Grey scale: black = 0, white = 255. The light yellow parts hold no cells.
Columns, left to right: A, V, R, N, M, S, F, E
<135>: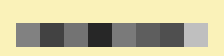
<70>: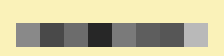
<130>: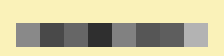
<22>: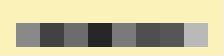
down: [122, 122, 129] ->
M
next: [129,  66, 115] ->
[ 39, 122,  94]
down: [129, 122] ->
M

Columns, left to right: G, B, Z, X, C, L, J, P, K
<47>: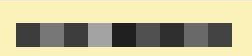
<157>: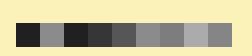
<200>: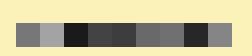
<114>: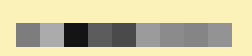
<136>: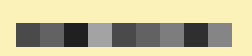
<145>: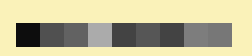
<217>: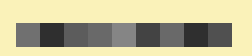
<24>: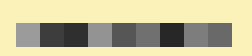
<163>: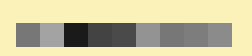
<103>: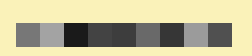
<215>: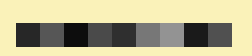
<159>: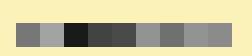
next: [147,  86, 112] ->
[ 39, 125, 105]
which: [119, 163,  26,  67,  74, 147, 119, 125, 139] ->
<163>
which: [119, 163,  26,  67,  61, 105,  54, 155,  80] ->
<103>

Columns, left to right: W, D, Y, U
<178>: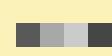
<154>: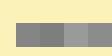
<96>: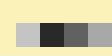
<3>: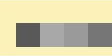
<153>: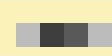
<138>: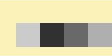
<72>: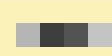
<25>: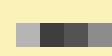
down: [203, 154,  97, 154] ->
Y
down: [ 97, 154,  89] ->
Y
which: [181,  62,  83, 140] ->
<25>
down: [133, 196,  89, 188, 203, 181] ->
W
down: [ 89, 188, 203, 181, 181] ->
W
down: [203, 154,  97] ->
Y
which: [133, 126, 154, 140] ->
<154>

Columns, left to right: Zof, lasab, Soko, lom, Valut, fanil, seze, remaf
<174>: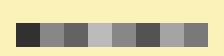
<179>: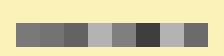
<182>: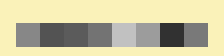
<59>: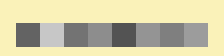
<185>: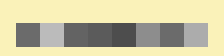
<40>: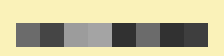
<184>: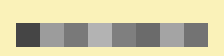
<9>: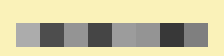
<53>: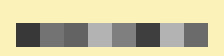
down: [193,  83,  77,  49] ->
Valut
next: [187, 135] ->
[ 83, 164, 121]

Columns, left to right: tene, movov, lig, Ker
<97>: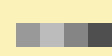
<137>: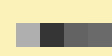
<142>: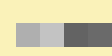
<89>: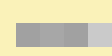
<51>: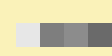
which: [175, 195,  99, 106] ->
<142>
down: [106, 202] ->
Ker
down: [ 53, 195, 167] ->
movov

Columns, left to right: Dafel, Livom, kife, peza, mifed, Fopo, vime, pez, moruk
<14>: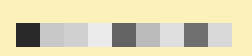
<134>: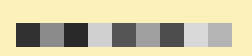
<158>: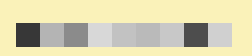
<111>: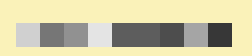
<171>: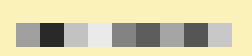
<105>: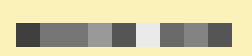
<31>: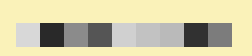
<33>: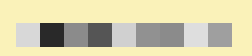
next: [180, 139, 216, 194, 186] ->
[200,  77, 208]
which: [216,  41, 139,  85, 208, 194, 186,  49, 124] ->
<31>
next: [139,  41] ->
[208,  85, 159]
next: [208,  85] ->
[159,  77, 216]
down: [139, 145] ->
kife

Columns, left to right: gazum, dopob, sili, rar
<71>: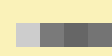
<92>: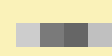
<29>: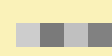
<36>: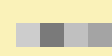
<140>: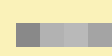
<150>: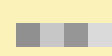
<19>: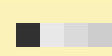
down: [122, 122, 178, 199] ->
dopob
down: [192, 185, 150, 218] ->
sili
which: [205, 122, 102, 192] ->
<92>
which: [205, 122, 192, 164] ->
<36>

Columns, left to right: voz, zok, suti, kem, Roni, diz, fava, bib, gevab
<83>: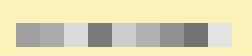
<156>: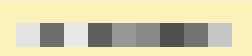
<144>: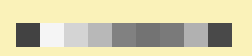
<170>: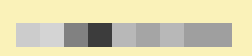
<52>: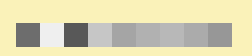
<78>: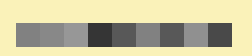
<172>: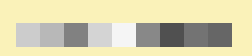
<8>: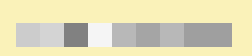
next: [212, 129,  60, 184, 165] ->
[184, 159, 159]
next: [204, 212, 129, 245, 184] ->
[165, 184, 159]
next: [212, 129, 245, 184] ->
[165, 184, 159]
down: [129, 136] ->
diz
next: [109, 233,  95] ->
[151, 136,  80]
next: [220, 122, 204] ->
[177, 144, 115]

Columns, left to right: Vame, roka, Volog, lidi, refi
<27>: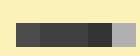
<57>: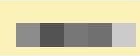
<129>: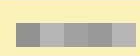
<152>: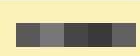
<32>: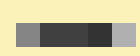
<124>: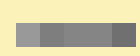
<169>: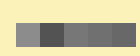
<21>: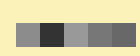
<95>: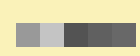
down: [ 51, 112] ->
lidi
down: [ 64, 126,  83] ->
roka
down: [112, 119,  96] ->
lidi
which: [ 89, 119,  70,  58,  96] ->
<152>

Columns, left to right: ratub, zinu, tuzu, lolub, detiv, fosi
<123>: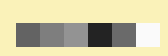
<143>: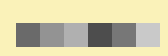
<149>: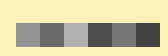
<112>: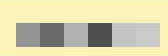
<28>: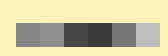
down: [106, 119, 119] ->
detiv
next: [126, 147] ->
[ 35, 106, 250]
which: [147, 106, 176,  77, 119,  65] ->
<149>

